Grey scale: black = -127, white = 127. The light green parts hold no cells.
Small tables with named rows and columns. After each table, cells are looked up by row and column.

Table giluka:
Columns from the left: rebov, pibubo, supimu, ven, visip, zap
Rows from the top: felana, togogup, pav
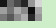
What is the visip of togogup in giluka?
-113
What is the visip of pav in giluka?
-86
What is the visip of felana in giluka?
22
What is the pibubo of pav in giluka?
-38
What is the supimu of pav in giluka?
11
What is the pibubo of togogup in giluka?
-12
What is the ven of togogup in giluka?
11
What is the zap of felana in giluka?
86
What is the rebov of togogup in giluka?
31
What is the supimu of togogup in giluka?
42
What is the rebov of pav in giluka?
-7

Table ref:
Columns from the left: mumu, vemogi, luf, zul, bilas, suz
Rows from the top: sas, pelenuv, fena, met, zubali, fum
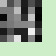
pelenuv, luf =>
60
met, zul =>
7
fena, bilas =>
70
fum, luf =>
99
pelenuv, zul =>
-103
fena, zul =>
-81
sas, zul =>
-99
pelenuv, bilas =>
8
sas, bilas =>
-49
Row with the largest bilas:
zubali

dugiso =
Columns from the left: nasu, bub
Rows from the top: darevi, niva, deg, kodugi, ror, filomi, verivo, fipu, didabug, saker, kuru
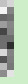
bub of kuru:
99
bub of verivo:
-81
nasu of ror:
-57
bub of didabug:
-2
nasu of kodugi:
29
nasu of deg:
-25
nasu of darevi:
66
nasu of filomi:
-17
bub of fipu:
2
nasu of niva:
116
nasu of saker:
59
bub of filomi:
-18
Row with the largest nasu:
niva

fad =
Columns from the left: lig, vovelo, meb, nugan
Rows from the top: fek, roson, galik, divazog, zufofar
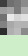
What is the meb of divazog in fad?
52
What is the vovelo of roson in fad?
37
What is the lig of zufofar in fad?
-83
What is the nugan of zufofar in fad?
10
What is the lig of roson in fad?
29
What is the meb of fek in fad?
-7
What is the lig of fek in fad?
-65
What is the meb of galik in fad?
85
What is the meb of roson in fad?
-4
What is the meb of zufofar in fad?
58
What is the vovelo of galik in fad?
105
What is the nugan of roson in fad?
45
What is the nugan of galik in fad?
96
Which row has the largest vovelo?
galik

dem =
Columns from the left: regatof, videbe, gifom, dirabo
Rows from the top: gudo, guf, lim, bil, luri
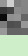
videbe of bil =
-49
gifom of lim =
19
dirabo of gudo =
5
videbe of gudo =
78
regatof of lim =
-117
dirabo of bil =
23
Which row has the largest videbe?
gudo

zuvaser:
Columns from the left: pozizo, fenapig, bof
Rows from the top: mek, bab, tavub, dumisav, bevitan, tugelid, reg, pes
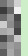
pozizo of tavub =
-19
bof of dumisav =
-38
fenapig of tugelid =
-1
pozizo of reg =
0
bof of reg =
19
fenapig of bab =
-23
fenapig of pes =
41
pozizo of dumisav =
77
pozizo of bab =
-67

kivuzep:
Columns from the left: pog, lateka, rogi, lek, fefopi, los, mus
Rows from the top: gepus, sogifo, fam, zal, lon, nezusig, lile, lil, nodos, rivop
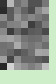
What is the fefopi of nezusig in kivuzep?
-18
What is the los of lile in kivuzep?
0
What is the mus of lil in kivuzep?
34
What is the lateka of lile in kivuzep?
-8
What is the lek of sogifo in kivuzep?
-28
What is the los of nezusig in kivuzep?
-16
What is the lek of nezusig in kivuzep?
-10

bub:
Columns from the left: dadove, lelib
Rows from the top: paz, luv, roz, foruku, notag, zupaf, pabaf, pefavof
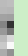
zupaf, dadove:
59
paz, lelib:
62
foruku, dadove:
4
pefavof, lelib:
17
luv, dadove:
56
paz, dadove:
59
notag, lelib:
-9
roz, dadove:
34
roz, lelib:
32
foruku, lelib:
-77
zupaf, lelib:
88
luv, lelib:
54
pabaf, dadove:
73
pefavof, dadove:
44
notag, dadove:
24
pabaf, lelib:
121

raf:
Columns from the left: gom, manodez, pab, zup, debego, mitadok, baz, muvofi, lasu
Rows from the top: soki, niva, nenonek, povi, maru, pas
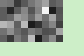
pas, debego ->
61
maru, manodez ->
14
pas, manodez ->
-71
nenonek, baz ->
-15
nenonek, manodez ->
-23
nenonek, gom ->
-34
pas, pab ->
-5
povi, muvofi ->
5
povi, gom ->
55
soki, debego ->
-9

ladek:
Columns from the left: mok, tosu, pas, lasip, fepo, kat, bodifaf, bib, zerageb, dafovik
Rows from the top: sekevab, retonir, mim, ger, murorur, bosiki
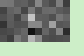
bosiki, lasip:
-28
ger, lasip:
-44
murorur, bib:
-48
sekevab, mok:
-7
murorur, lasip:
-24
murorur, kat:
-73
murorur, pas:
-37
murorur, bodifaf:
-26
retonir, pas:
-21
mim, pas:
-57
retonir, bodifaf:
-21
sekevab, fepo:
-48

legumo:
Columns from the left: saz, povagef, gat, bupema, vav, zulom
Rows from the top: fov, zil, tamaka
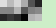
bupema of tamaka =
-123
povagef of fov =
59
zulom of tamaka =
62
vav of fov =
-44
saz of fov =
95
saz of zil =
6
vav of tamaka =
51
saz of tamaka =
-88
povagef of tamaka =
-70
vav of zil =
0
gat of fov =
87
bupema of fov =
43
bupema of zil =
-42
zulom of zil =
9
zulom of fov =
-92
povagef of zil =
5

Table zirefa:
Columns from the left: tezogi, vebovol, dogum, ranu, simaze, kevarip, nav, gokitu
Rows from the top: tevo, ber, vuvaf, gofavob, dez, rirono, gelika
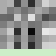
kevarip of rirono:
-9
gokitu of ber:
-11
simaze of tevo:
-82
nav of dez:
103
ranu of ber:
-14
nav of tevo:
81
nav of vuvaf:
-52
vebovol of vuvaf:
-25
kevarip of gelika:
-7
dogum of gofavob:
3
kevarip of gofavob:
-6
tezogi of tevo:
43

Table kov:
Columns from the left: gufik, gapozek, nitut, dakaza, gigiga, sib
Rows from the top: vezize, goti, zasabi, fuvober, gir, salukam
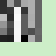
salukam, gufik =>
-94
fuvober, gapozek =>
-51
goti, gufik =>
-80
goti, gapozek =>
-74
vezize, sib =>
-27
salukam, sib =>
-27
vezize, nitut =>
-48
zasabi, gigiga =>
44
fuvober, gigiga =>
47
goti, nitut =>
117

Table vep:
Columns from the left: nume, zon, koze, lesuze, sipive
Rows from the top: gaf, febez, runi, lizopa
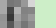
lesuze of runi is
7
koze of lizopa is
17
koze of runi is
32
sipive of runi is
26
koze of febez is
50
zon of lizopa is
-40
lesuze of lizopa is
-9
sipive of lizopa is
11
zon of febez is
-57
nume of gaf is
40
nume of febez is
40
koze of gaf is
-3
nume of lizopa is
22
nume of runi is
19
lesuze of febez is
2
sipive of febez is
5
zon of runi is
-71
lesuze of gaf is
24
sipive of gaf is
86
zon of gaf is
-9

